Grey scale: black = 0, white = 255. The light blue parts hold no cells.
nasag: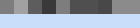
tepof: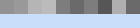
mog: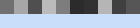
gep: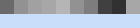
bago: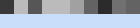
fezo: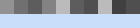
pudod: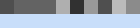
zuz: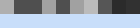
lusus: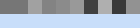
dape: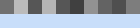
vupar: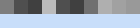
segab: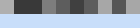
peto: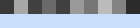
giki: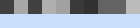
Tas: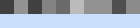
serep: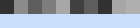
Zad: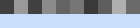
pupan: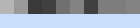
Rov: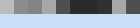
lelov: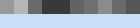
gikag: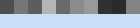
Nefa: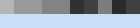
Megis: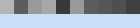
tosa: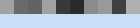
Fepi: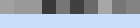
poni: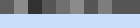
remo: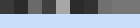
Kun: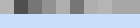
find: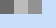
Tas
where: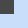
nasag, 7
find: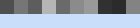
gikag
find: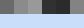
gikag

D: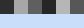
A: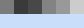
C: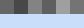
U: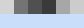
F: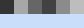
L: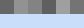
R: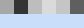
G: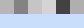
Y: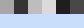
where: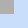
G, 5
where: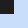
Y, 4
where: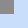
F, 4
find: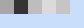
R
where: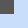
D, 5
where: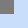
A, 0
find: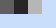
D

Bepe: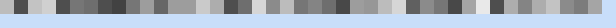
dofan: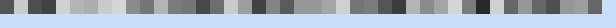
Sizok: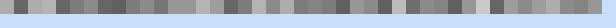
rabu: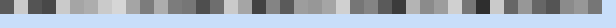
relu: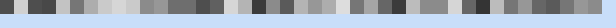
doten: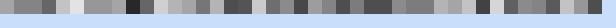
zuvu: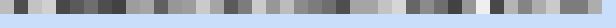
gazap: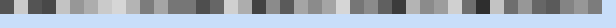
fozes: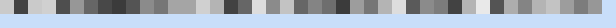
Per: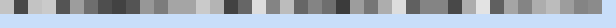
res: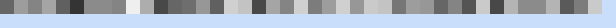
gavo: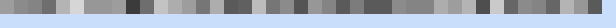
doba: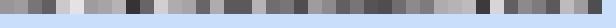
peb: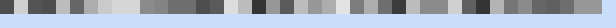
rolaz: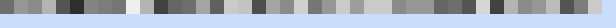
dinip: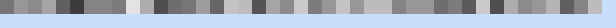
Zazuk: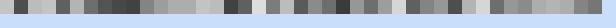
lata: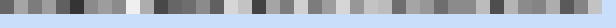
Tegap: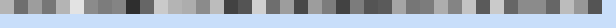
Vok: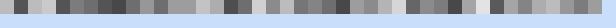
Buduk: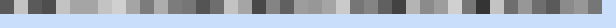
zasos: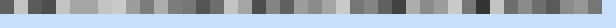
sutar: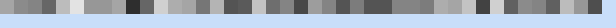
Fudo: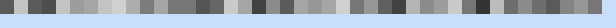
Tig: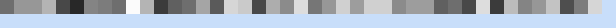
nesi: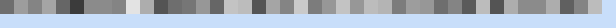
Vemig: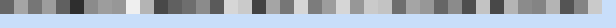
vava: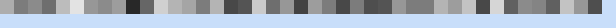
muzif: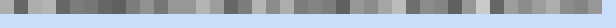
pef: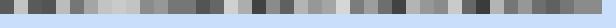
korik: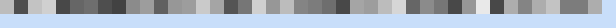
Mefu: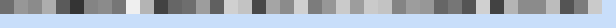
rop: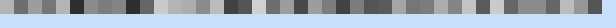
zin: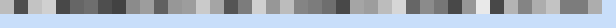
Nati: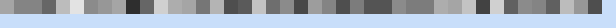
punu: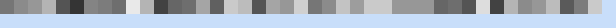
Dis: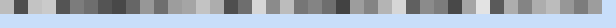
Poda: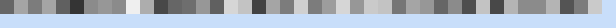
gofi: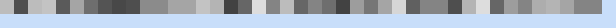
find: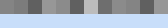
Sizok
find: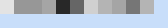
doten
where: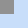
muzif, 10
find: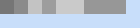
punu

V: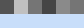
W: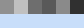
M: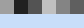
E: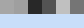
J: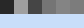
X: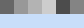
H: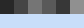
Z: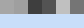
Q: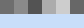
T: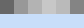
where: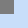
J, 5
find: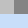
M
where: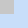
T, 3
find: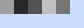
E

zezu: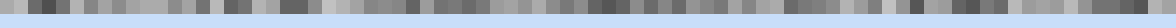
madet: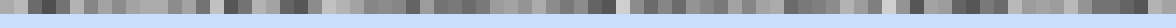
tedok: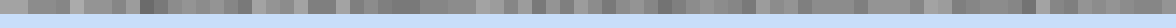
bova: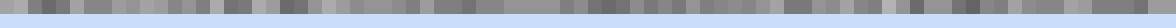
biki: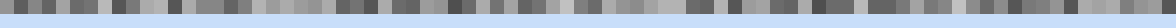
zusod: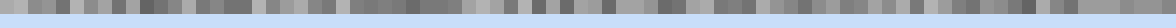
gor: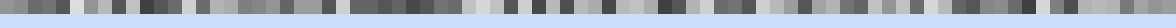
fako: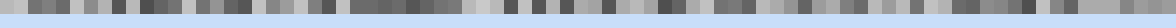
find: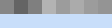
biki
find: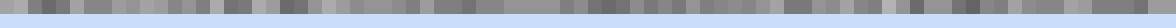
bova
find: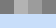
zusod
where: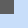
biki, 1
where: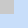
fako, 34

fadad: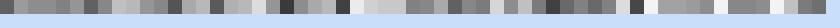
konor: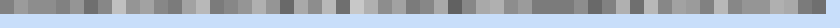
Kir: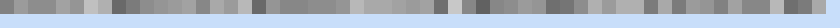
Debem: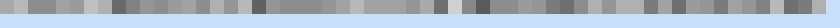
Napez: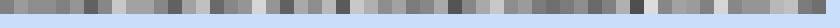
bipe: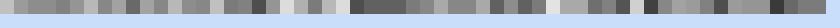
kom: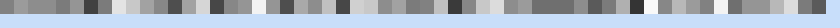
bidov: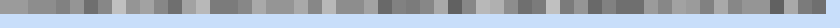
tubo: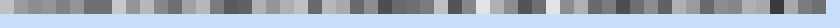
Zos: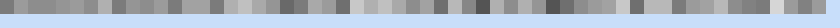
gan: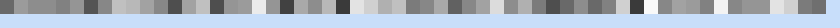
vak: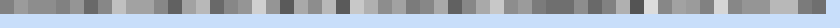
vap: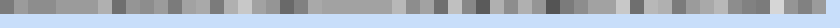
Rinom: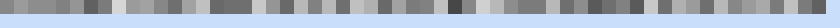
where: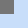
Kir, 40
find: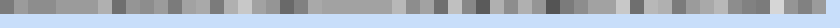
vap
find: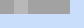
Debem

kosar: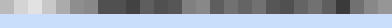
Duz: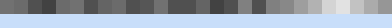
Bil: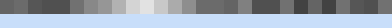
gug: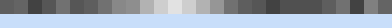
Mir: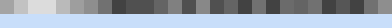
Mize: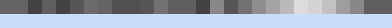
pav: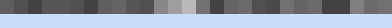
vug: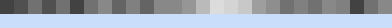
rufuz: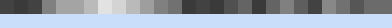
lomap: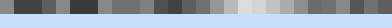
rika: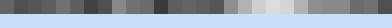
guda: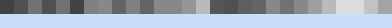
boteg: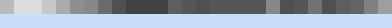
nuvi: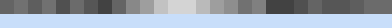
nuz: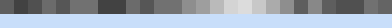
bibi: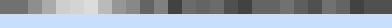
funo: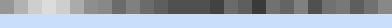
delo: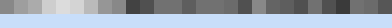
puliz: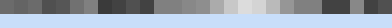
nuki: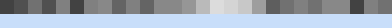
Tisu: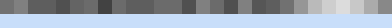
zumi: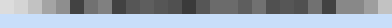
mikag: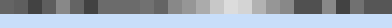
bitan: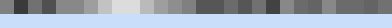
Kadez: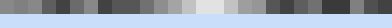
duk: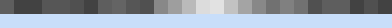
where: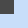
pav, 19
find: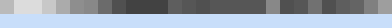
boteg
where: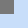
funo, 24

